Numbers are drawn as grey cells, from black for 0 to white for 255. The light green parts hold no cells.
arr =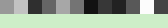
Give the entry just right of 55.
34
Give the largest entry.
252

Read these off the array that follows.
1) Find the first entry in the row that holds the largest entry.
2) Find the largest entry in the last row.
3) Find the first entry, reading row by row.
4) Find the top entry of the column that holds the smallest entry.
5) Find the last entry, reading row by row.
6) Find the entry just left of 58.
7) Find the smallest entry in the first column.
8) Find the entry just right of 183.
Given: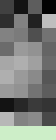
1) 46
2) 183
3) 65
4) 3
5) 73
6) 39
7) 19
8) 130

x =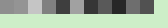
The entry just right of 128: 62
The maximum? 197

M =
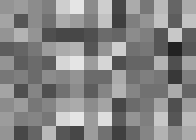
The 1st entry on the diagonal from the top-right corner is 171
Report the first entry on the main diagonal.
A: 148
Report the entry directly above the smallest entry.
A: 200
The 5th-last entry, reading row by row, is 101
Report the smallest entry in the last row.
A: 63
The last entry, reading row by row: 171
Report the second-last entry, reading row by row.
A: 140
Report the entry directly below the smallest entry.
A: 79
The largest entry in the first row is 229
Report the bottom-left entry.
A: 148
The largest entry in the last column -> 194
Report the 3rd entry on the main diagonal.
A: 148
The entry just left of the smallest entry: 86
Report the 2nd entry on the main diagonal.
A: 86
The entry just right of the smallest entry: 86
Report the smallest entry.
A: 34
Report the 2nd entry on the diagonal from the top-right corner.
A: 93
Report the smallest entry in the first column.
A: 93
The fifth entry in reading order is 206
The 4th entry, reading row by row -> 127
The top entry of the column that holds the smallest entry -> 101
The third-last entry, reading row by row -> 179

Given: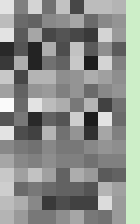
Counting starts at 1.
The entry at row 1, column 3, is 212
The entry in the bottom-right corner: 154
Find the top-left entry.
227
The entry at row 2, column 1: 188
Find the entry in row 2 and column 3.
98
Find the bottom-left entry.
180
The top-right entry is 180
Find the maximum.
250
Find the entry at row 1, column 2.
128
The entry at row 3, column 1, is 227

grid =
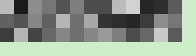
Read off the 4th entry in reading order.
118
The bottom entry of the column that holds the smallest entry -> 181
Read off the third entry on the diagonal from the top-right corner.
103
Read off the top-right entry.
91
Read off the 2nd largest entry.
202
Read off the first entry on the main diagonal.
187
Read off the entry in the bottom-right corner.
91
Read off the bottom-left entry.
60
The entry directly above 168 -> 76
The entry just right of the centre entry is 52
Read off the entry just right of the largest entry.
38
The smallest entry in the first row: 26

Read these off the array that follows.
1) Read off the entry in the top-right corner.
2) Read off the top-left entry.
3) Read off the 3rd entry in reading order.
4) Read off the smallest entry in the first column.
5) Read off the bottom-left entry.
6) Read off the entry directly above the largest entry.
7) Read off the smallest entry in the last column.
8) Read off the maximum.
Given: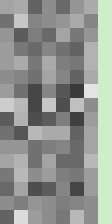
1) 170
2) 164
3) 99
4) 92
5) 99
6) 170
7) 133
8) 227

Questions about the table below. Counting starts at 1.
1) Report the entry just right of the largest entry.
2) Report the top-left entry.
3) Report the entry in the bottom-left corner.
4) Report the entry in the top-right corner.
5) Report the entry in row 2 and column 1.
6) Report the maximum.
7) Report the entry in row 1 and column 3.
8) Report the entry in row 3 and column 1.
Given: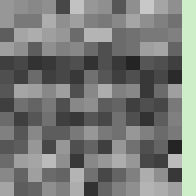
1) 165
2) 151
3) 165
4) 143
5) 151
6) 200
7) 136
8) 93

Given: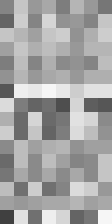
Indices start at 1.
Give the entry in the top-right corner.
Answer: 118
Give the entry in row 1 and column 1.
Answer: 132
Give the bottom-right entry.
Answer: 246
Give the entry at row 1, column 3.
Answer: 152
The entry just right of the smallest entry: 225
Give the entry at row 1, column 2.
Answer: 197
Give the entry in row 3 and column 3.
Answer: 160
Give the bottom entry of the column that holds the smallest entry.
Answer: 64
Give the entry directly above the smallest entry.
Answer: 160
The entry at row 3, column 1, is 197
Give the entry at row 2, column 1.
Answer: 100
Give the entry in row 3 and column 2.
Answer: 181
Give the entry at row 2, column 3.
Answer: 132

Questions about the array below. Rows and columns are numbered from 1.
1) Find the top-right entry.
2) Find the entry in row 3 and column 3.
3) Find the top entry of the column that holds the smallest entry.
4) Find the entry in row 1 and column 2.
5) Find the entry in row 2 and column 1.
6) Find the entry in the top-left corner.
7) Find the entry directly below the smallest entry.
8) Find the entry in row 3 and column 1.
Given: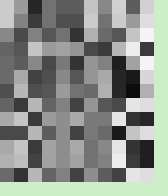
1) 209
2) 129
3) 93
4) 155
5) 203
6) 203
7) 229
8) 136

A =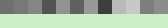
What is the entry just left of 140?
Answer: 126
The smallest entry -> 62
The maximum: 200
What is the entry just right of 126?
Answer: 140

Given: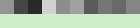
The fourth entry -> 209
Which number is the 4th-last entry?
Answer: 91

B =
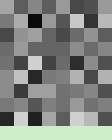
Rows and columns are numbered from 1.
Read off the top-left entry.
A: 165
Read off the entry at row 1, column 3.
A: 134
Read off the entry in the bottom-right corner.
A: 80
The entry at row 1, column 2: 93
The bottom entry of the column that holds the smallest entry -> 32
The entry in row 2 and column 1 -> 121
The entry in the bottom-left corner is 38
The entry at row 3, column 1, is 72
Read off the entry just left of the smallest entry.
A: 172
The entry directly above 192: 66
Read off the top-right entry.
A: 153
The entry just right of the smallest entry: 153
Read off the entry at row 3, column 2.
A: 146
